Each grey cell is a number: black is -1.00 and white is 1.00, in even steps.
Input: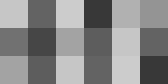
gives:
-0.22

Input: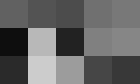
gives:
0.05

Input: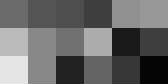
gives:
-0.51

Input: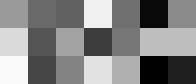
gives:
0.49

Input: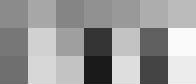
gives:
0.96

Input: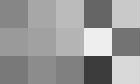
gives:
-0.10
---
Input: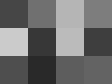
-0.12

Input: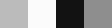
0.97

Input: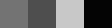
-0.39

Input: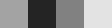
-0.72

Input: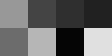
-0.47

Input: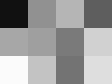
0.14
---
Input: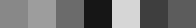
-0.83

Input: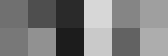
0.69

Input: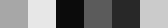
-0.29

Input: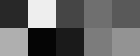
-0.13

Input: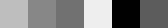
0.87

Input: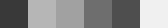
-0.14

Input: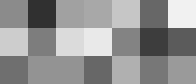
0.32

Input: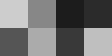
-0.66

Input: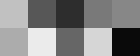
-0.05

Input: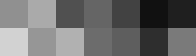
-0.21
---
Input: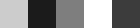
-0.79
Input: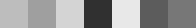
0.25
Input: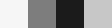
-0.02
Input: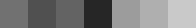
-0.37
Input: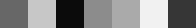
0.56
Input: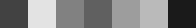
0.78
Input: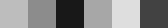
0.10
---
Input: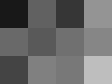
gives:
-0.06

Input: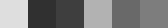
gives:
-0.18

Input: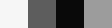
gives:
-0.93

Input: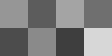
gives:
-0.51

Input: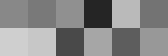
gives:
-0.27

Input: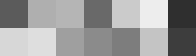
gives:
0.54

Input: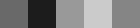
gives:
0.59
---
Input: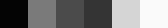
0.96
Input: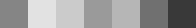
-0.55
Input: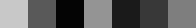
-0.01
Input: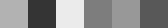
-0.31
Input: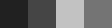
-0.09
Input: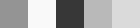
0.71
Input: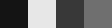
-0.13
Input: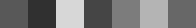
-0.19
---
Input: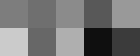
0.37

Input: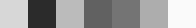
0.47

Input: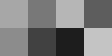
-0.77

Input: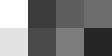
-0.03

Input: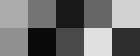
-0.43

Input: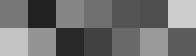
-0.69

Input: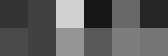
0.16

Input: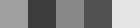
0.07
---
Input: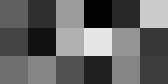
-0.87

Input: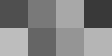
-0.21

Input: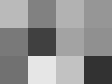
-0.50

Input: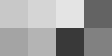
0.41

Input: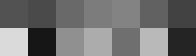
-0.83

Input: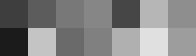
0.54

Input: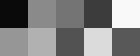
0.39
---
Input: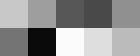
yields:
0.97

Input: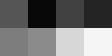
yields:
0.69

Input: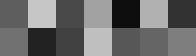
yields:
-0.49

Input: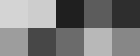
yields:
-0.16

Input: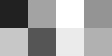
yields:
0.84

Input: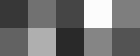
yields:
-0.68

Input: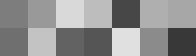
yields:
-0.23

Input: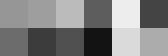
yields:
-0.37

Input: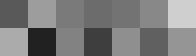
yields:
0.02

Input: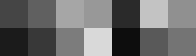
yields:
-0.03
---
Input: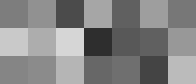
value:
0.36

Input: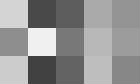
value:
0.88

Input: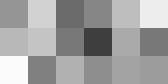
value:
0.54

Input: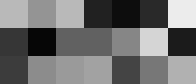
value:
-0.95

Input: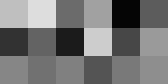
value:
-0.22

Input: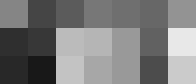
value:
-0.57
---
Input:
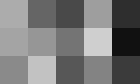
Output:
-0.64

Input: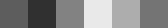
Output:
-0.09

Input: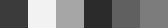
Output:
-0.03

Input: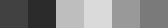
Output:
-0.04

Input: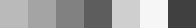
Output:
-0.50

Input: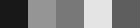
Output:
-0.26

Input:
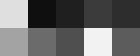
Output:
-0.65
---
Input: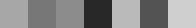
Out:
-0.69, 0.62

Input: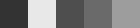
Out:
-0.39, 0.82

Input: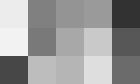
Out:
0.32, 0.90

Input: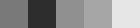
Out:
0.13, 0.80

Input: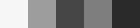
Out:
-0.45, 0.93

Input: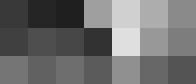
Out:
-0.61, 0.75

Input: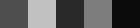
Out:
-0.68, 0.51

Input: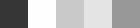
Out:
0.58, 0.99
